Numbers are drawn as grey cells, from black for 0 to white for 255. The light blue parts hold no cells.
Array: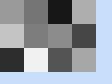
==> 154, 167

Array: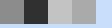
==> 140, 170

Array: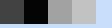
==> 66, 194

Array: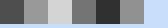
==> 78, 145

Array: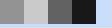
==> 148, 23

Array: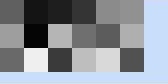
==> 97, 82

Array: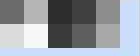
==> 106, 169

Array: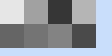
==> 230, 74
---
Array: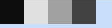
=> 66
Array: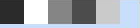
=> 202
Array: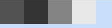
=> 232
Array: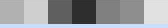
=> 225
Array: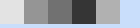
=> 177
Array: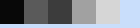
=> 214
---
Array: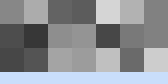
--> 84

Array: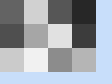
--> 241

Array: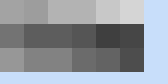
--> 130

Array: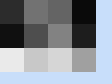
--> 200

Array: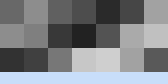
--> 64

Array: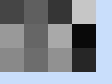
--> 109

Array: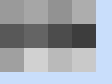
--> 209

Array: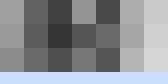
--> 106

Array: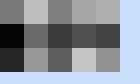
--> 152
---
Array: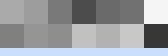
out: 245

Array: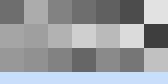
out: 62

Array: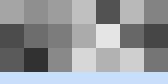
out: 70

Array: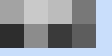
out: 120

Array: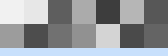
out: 86

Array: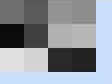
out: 184

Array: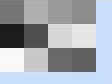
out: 229
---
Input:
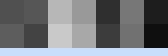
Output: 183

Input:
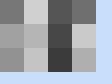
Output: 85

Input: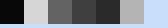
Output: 99

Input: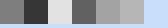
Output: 226

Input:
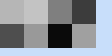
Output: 127

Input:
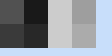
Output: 204

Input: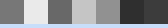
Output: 104

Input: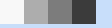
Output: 124

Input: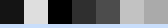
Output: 0
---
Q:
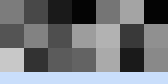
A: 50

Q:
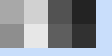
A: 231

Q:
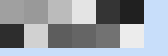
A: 209

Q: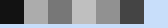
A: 172

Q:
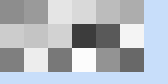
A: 237

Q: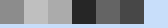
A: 191

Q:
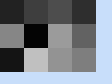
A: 192

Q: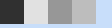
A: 225

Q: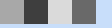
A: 62
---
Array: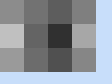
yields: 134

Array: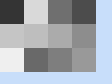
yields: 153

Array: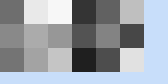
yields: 225

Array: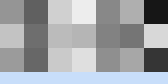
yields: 53

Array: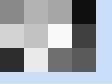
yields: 90

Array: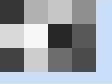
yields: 75

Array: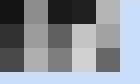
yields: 102

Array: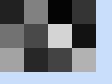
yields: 178

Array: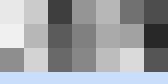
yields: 85
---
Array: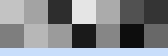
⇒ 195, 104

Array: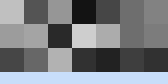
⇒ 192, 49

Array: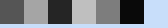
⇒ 85, 9

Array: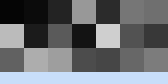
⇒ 5, 124

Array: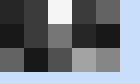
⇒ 38, 134

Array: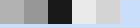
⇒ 178, 212

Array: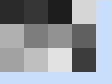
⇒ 42, 60

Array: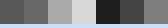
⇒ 89, 127
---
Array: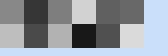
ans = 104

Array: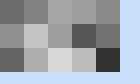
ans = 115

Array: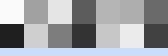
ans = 106

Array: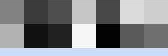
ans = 206

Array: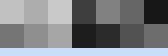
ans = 23

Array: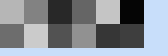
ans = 5

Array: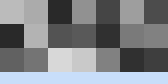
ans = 129
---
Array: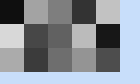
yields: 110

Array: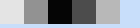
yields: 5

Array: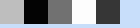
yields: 113

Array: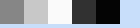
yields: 250

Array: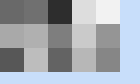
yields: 99

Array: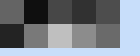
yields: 191

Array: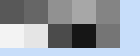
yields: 75

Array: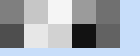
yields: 210

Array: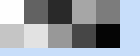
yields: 152

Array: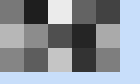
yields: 197
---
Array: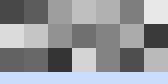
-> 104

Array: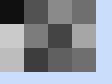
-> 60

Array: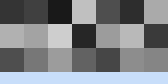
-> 119

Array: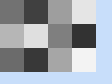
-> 56

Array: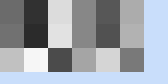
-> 246

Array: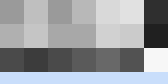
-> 60
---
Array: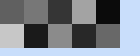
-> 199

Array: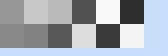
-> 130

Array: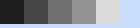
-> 31

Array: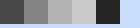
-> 72

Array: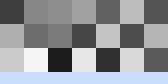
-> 28

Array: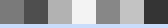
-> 178

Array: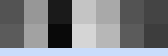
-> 9

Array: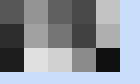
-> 29
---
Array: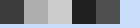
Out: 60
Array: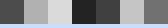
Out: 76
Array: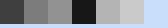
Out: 63
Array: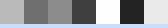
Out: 186
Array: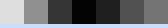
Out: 222
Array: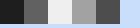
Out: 30
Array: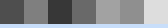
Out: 78
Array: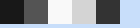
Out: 24
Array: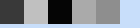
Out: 57
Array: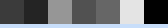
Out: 59
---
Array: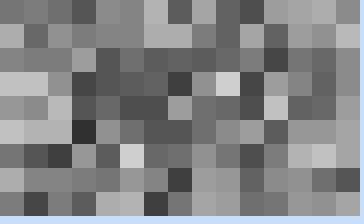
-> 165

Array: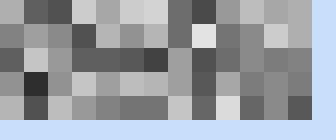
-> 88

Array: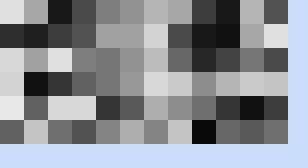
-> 110

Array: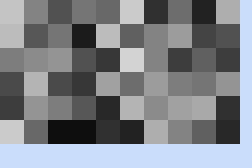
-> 41

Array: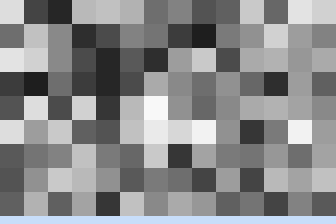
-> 89

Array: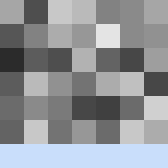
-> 172
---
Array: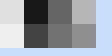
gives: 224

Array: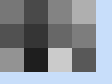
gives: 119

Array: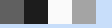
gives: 96

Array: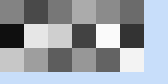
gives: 131

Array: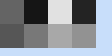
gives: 100

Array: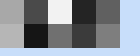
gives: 168

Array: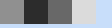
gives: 144

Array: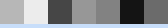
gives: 183

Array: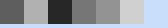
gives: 94
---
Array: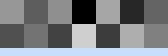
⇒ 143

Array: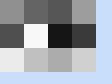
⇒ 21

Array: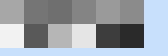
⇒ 111

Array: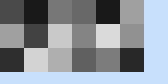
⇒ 202

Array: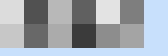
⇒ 185

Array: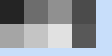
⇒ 144
